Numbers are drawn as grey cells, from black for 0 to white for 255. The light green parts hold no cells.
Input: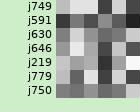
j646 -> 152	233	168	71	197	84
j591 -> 58	121	78	140	91	35
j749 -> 189	226	226	65	211	71
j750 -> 127	114	146	106	121	203

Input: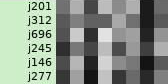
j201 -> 113	175	70	188	139	175	27	105
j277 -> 55	160	20	194	55	105	41	127

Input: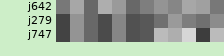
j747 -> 67	148	104	75	134	81	88	187	174	214	61	187
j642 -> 120	167	104	174	154	104	126	148	134	167	160	120

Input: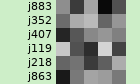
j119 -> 199	81	45	212	67
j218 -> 101	115	59	95	172
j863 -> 25	121	164	156	121

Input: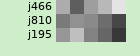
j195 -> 151	191	130	102	56
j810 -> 122	145	138	109	71
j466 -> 172	94	158	184	228

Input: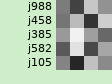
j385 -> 153	241	159	104
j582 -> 89	226	73	166
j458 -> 117	187	52	206
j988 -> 124	66	199	146

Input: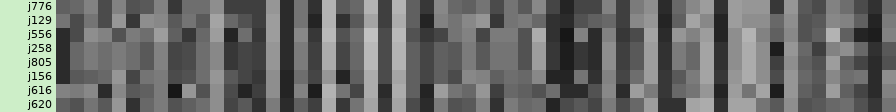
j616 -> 130	123	136	43	136	89	96	123	23	150	82	142	75	36	63	142	36	130	29	179	116	69	172	43	172	96	36	157	116	104	150	63	104	96	82	110	43	43	82	136	43	157	123	55	104	116	150	36	157	116	164	29	150	96	82	157	96	69	43	130
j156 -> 43	89	96	104	150	69	116	123	75	82	110	150	89	69	55	142	36	110	69	150	36	96	172	75	164	96	69	96	75	136	130	96	110	104	136	36	36	116	49	130	69	110	157	55	89	123	164	55	150	172	142	75	150	104	89	136	110	116	43	142
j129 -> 116	75	116	75	150	55	142	136	89	116	89	164	104	82	63	157	43	116	36	179	49	89	164	63	172	96	36	130	116	136	150	55	116	123	104	49	43	82	96	104	63	136	150	36	96	164	136	36	157	142	142	104	142	82	89	136	130	96	36	123

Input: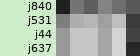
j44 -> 153	197	197	166	211	67
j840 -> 33	117	95	132	111	88
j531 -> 125	174	182	159	190	60

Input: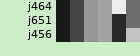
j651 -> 24	69	150	162	40	109

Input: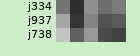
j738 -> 195	96	151	75	67
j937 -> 165	53	131	82	90

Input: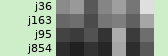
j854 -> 45	32	51	38	166	45	88
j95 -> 67	59	82	51	172	59	110
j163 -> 103	110	75	118	126	96	166

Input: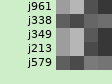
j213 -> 157	182	74	55
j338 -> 95	74	102	110
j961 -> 157	182	81	55

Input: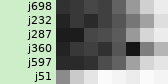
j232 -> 35	56	42	64	85	118	161	222
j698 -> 49	56	71	64	98	153	208	236
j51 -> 139	202	229	250	244	236	250	244
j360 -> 35	56	64	49	85	22	126	181

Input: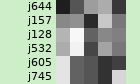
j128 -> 180	248	98	136	128

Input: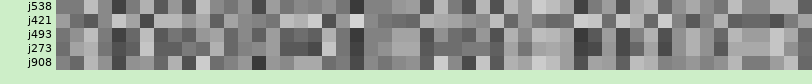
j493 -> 117	145	189	123	66	104	189	89	117	96	151	163	104	137	96	157	96	110	96	177	117	58	130	130	163	163	81	145	110	96	151	81	177	137	189	183	163	58	89	157	74	130	177	81	145	177	145	104	183	157	157	197	169	104
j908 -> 130	104	183	145	74	145	151	104	177	81	204	110	130	151	58	151	137	169	169	110	123	74	137	117	137	145	96	204	137	74	197	89	177	163	204	189	157	81	163	157	96	189	177	130	137	151	130	145	183	123	123	157	189	104

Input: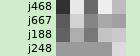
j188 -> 98	174	120	195	202
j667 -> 90	210	133	168	160
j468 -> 48	231	106	238	188

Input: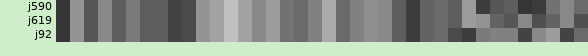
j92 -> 53	148	86	136	93	122	93	93	67	74	148	162	192	162	136	156	114	106	129	170	106	129	142	136	93	60	99	106	74	60	122	129	129	67	136	156	67	106
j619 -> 53	148	86	136	93	122	93	93	67	74	148	162	192	162	136	156	114	106	129	170	106	129	142	136	93	60	99	106	93	156	148	99	86	136	80	99	136	80
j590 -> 53	148	86	136	93	122	93	93	67	74	148	162	192	162	136	156	114	106	129	170	106	129	142	136	93	60	99	106	93	156	60	86	93	53	60	114	136	106

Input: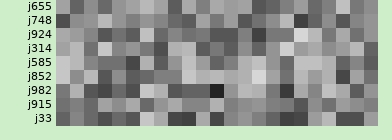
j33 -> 99	133	105	79	105	86	198	169	71	65	169	71	133	148	127	99	65	71	156	184	79	79	156
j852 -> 198	141	184	86	141	92	105	127	127	198	177	184	169	177	214	162	113	184	156	177	71	162	113
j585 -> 198	184	133	113	113	71	177	92	148	192	156	99	127	177	192	148	105	192	192	177	99	133	92

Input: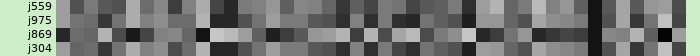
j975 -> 157	115	108	55	115	172	129	142	108	108	179	39	39	81	115	157	122	122	88	81	47	129	47	122	47	39	115	95	81	31	150	150	101	81	165	142	135	122	19	81	165	55	115	192	69
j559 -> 157	81	122	88	81	172	108	135	61	129	172	69	39	122	129	150	95	135	129	101	55	95	69	122	115	69	88	95	122	47	157	179	101	122	185	129	150	95	19	88	165	88	150	157	75

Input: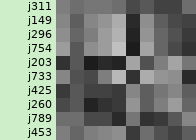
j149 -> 134	94	134	148	172	42	142	94	73	66
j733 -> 134	81	73	126	184	50	172	148	142	42
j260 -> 73	88	35	50	58	148	94	126	156	102
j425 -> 58	88	66	66	58	134	94	118	134	94
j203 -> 50	88	28	42	35	164	81	126	164	118

